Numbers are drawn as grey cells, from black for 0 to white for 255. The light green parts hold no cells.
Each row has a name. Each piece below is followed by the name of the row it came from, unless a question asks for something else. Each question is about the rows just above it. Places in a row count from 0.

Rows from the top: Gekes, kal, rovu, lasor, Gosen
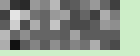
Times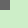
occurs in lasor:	4
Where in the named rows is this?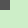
Gekes, 6
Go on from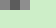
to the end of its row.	[101 132 113 173  92  74]
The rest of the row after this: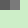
[153 101  63]
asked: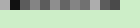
Gosen

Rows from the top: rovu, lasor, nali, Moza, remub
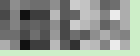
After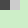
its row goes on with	[185 162  99 130 173]
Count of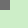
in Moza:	4
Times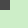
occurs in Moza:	2
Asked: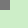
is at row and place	rovu, 2
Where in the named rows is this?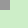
Moza, 5
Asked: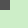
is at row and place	Moza, 4

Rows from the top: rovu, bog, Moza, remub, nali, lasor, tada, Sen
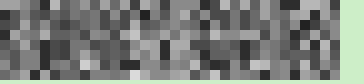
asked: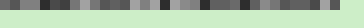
lasor
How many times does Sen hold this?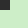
3
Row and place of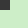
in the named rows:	tada, 22
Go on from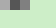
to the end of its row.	[194  86 138 128 118  45 128 138  45 162 138  64 138]
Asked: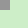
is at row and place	rovu, 8
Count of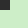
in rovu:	4

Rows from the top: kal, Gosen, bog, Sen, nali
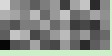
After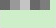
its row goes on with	[164 144]
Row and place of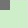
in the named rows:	Sen, 7
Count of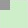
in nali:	1

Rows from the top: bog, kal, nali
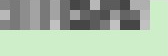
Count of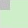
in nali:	3
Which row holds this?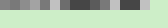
nali

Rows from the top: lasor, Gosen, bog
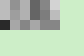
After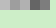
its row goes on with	[188]
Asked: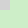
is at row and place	lasor, 5
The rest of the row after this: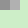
[101 134 211]
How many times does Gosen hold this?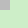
2
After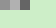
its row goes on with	[134 211]
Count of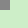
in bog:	3
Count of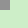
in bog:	0

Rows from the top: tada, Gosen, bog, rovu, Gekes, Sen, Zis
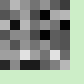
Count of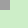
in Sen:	3
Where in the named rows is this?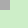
Gosen, 5
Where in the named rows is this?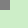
Zis, 5

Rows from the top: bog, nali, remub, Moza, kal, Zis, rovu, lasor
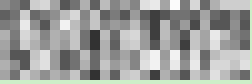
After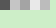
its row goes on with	[133 114]
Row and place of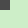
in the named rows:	remub, 19

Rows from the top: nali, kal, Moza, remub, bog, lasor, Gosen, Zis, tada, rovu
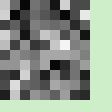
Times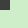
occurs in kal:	2
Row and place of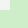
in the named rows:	bog, 6
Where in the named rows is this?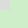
tada, 1
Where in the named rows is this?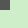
kal, 4

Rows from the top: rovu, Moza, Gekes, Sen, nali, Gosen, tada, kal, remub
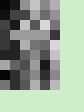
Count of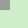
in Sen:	4
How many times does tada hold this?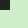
0
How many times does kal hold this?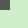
0
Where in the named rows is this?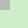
remub, 5
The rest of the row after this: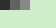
[ 47 136]

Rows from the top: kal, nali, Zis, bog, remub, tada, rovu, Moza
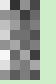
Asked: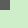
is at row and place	Moza, 1
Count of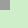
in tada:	0
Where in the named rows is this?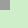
Zis, 1
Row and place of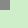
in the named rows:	nali, 1

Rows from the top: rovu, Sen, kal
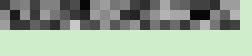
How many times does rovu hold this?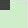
4
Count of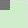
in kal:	5

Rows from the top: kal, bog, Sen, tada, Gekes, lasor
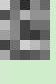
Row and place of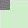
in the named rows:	bog, 1
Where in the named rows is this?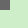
kal, 4

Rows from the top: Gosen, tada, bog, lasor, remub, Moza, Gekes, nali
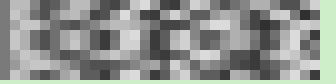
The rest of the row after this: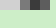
[187 209 153  93 112 153 176 165 112  69  93 187 219  93 133]
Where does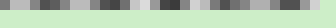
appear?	Gosen
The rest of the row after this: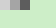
[ 93 153 176 165 122  69 112 198 209 122  48  93]
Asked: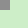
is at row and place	lasor, 22
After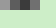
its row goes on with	[209 219 133  59  93 176 209 133  93  93 142 176 165 122  69 112 176 219
 153  59]
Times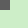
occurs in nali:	6

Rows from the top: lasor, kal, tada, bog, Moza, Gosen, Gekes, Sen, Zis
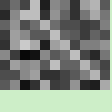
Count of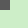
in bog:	3
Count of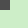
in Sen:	3
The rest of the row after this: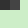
[ 89 127 180  77]

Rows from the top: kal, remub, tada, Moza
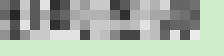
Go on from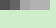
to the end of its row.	[178 112  47 178 189 166 166 122 112  89]
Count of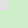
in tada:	2
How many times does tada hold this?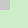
3
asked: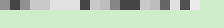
Moza
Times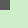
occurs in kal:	2
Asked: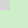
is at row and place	kal, 16
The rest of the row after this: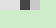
[189 134  69  69 201 189 101 225  80 236]

